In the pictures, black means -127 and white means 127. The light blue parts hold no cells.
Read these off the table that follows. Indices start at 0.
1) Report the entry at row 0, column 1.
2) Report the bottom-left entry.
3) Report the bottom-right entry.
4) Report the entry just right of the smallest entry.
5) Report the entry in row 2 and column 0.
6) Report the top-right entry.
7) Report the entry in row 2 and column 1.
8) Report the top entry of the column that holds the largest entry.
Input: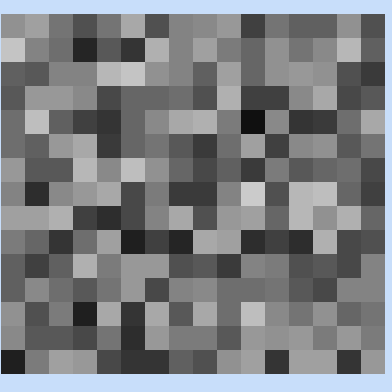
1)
32
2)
-96
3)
24
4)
9
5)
-31
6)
-47
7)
-39
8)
-63

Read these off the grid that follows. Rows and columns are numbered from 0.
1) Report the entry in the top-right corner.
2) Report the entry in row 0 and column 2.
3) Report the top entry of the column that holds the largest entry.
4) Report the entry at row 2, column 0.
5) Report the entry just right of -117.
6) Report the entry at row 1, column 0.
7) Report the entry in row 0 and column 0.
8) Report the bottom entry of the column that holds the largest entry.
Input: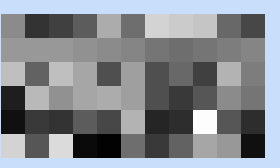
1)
-56
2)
-63
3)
69
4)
63
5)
-125
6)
24
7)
11
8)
38
